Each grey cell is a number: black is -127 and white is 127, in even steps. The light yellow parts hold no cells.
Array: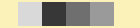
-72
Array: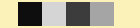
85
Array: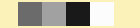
33
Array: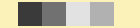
-14
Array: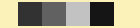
-30
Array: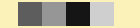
22
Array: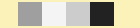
116
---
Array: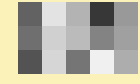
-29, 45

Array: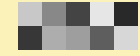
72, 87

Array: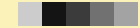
76, 35

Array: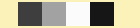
-65, -105

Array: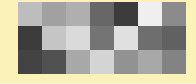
61, 3

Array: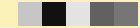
70, -9
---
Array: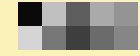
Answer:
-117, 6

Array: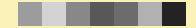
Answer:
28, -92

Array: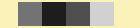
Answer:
-12, 81

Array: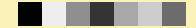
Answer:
-125, -19

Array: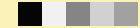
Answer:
-122, 33

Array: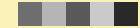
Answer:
-17, -86

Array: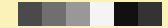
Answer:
-53, -76

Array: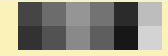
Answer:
-58, 83
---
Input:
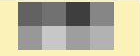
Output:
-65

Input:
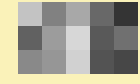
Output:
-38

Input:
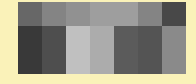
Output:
-43

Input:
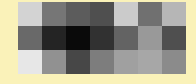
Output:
25

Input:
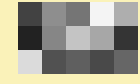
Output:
39

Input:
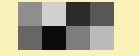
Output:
-84
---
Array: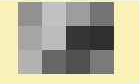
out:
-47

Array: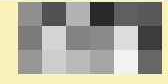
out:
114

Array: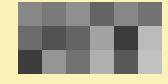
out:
-39

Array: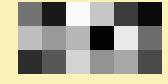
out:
39

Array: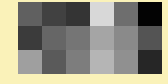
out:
16

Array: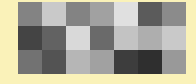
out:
-80
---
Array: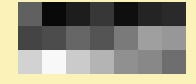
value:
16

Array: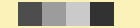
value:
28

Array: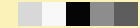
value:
-122

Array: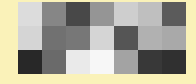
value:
35

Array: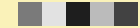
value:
-97

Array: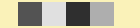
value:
96

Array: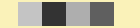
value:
-76

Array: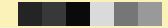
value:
90
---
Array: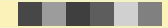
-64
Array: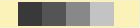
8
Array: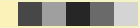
-89
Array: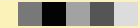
34
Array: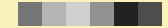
80
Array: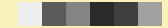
4
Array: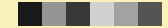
-71
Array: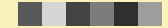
-60
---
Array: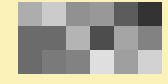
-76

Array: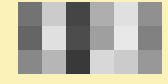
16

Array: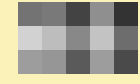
-76

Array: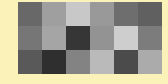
-31

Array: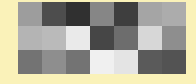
44

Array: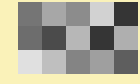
-74

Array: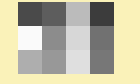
-67

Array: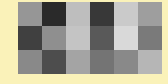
30
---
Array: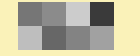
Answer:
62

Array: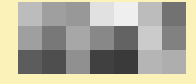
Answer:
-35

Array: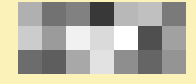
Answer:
-19

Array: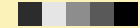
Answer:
-83

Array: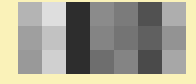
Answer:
25

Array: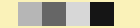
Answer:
54

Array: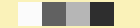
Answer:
123
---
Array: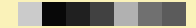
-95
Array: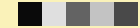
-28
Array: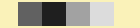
34
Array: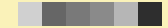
-6
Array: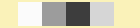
-66
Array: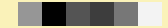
-43
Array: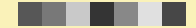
73
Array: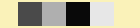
-118
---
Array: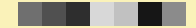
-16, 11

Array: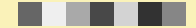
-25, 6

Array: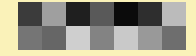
-68, -17

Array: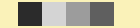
-84, -32

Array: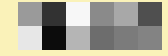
26, 3

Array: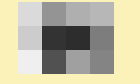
90, 4

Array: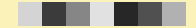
84, 49

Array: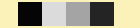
-122, -91

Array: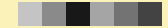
68, -60

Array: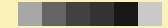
39, 73
